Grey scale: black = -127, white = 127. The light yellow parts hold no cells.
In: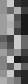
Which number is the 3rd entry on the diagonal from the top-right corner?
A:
60
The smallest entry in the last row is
-89
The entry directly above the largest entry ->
-8
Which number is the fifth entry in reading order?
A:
18
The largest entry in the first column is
46
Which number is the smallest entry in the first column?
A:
-33
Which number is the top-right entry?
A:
-89
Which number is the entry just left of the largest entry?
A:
4
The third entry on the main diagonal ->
-48
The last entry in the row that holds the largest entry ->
-89

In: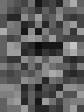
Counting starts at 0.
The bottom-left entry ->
-30
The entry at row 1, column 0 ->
-14
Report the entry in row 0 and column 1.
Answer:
-30
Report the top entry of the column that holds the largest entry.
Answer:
43
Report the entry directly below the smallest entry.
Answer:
-104
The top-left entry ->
-14
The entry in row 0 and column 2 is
-45
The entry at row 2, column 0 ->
-45
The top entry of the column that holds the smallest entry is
-104
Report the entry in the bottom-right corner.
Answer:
-59
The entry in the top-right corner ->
-30
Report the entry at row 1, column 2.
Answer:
-59
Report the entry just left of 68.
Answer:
28
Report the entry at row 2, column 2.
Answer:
-88
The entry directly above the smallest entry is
13
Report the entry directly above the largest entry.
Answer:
-59
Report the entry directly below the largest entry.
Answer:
43
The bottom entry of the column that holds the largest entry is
28

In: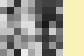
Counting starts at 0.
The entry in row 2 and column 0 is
93
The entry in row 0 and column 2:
-76
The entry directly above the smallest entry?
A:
-88
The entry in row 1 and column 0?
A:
-6
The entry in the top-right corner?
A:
-50
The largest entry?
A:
108
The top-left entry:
93
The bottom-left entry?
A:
6
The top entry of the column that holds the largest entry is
66
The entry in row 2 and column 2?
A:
6
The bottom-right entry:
66
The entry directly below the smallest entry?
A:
-62
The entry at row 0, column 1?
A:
52

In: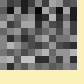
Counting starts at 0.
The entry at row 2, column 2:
-24
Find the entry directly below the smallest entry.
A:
-97
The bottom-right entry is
-10
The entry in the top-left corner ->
-10
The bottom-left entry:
5
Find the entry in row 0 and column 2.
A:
-51
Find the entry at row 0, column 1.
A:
-65
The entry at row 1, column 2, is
21
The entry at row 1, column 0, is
-37
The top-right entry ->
-37
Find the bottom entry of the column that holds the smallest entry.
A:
-24
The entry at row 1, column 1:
-110
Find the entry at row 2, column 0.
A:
-10
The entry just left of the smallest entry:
-24
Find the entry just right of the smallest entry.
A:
37

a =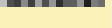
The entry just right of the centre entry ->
-80
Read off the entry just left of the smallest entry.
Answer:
21

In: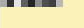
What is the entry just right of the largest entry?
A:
-32
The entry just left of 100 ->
-76
